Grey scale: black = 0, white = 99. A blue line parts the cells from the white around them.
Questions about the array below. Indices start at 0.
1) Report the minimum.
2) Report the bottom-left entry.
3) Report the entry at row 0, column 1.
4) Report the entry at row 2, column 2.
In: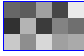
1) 19
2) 78
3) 36
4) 84

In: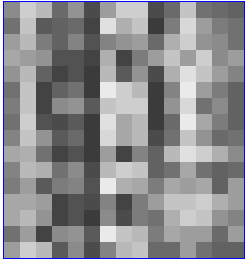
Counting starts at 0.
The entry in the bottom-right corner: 38
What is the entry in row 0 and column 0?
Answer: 54
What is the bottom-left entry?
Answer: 61
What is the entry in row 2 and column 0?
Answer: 61
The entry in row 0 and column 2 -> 72
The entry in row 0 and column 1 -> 80
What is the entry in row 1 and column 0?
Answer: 44
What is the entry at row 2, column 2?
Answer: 48
